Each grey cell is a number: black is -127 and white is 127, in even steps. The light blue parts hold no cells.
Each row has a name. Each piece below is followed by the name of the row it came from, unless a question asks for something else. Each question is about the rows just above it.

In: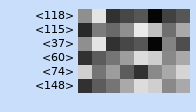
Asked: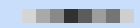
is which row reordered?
<74>
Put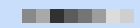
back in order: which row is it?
<60>

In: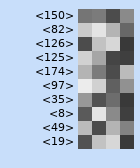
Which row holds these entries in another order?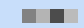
<49>
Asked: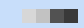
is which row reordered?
<19>

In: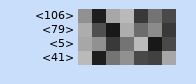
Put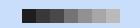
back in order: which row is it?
<106>
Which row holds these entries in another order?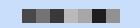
<106>
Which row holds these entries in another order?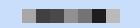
<41>
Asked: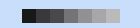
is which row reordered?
<5>
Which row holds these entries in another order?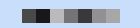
<5>
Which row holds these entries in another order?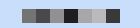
<106>
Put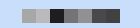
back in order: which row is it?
<41>

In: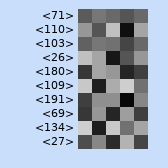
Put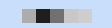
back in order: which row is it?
<109>
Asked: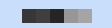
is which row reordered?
<180>
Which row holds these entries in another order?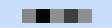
<191>
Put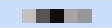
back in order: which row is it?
<110>
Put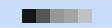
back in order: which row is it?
<26>
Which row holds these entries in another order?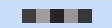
<69>

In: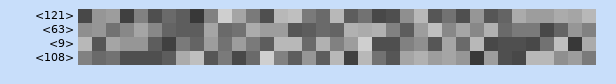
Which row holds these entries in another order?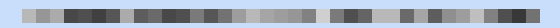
<121>
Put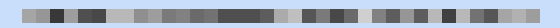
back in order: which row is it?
<108>
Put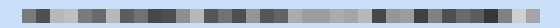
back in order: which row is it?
<121>
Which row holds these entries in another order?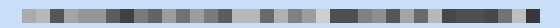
<9>
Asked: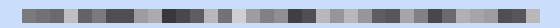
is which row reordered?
<9>

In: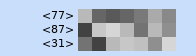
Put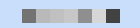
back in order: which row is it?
<31>
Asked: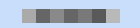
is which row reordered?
<77>
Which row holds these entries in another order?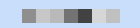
<31>

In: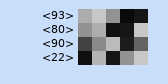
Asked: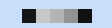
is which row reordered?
<22>
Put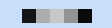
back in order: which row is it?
<93>
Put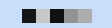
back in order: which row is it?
<80>
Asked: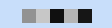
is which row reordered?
<22>
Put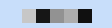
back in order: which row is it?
<80>
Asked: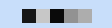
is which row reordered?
<93>
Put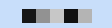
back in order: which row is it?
<22>

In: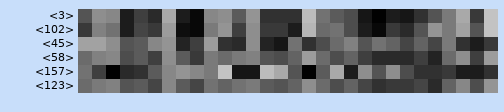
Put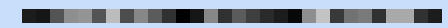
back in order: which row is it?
<3>
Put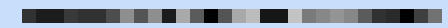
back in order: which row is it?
<157>
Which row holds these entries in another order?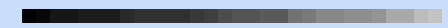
<3>

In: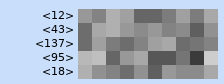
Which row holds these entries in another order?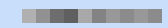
<43>
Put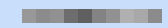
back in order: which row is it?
<18>

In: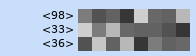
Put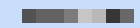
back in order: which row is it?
<36>
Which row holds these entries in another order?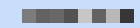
<36>
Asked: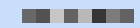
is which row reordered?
<36>
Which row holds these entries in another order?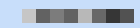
<36>
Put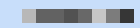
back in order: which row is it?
<36>
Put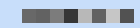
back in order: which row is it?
<36>

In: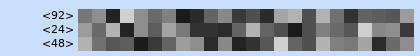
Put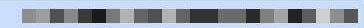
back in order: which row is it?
<24>
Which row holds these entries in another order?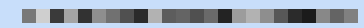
<92>
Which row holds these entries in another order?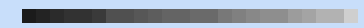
<24>
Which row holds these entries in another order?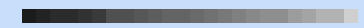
<92>
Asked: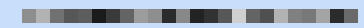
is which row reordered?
<48>
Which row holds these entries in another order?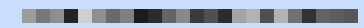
<92>
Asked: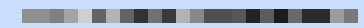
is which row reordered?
<92>

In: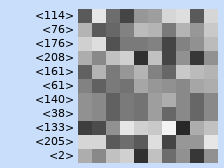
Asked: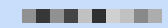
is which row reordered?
<208>
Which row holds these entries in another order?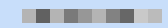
<161>
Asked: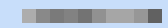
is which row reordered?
<61>
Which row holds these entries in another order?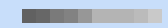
<161>
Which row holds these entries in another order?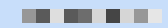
<205>
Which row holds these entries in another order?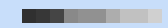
<208>

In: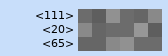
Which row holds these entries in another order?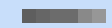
<20>
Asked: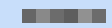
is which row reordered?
<111>
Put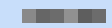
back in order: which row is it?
<111>
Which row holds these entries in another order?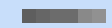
<111>
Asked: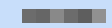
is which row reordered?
<111>

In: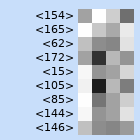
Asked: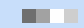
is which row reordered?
<154>
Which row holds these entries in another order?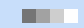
<85>
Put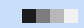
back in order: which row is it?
<105>

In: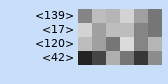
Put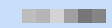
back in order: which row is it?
<139>
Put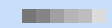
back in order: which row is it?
<120>
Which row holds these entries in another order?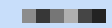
<42>
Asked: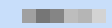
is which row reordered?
<139>
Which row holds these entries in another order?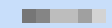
<17>
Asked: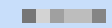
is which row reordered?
<17>
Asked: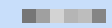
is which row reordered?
<139>

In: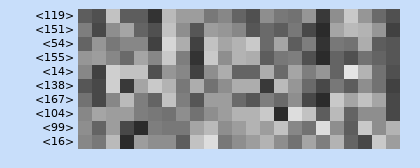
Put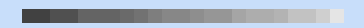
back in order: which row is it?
<14>
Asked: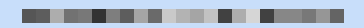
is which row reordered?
<54>
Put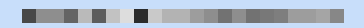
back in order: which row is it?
<104>
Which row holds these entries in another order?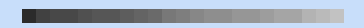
<151>
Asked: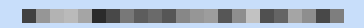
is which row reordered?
<151>
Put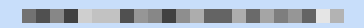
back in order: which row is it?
<14>

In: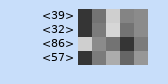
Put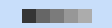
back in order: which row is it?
<57>
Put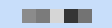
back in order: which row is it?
<32>
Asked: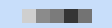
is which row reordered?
<86>
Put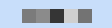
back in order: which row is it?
<86>

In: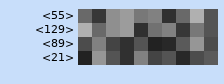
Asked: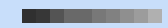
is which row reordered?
<55>
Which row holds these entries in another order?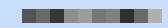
<55>
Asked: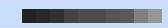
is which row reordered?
<89>
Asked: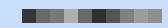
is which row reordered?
<55>
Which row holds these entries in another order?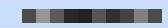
<89>

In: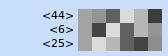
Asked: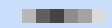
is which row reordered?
<25>
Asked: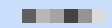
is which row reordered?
<6>

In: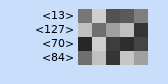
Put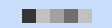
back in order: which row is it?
<127>
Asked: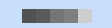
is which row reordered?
<13>
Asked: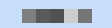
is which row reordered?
<13>
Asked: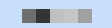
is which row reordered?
<84>

